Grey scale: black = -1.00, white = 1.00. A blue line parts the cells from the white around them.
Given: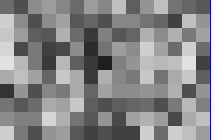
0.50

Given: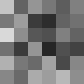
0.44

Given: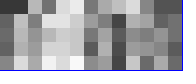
0.33

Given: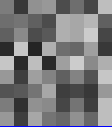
-0.19

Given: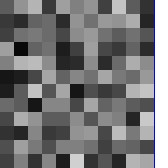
0.41

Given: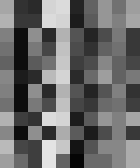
0.06

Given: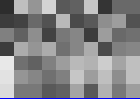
-0.06

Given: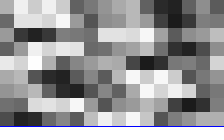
0.38
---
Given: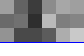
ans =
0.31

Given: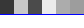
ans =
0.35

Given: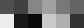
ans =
-0.06

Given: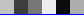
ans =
-0.91

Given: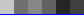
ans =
-0.71

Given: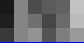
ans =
-0.23

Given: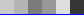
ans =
0.74

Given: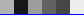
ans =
-0.45
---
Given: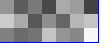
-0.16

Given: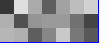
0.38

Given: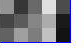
0.25

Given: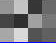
0.70

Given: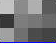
-0.12

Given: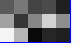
0.42

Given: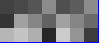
0.54

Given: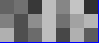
-0.38

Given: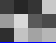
0.53

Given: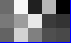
0.65
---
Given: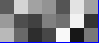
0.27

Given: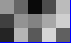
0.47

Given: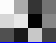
-0.10

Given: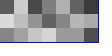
-0.54

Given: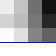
-0.87

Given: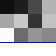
0.41
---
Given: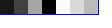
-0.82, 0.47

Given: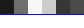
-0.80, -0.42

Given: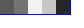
-0.30, -0.70

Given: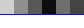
0.62, -0.47

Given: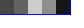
-0.44, -0.83

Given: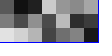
-0.30, -0.81

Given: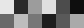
0.81, 0.33

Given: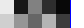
0.84, -0.53

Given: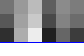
-0.09, -0.53
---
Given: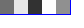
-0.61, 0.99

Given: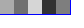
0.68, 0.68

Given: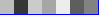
0.30, 0.86

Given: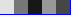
-0.82, 0.77

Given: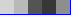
-0.34, 0.66

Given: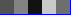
-0.86, 0.58

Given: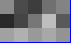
-0.07, 0.49
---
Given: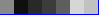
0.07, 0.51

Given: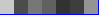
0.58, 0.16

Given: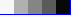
0.94, -0.94

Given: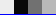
0.86, 0.45

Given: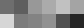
-0.14, -0.70

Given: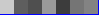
0.59, 0.03
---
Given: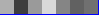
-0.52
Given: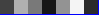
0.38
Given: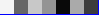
-0.20
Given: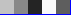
0.07
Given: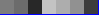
-0.15
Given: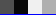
-0.94
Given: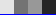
-0.10
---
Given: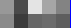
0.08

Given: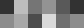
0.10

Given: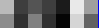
0.10

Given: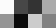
0.17

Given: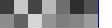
0.10

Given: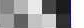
0.26

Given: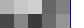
-0.43
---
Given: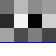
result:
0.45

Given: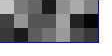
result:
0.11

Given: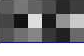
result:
-0.40

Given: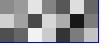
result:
-0.32

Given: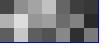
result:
-0.21

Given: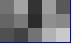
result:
-0.60

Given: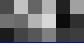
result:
0.41

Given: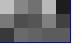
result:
-0.11

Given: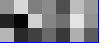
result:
-0.39

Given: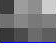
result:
0.22
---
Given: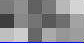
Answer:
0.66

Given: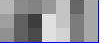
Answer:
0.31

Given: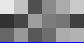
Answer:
0.58

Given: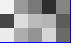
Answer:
0.04

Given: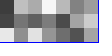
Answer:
0.23

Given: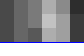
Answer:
-0.65
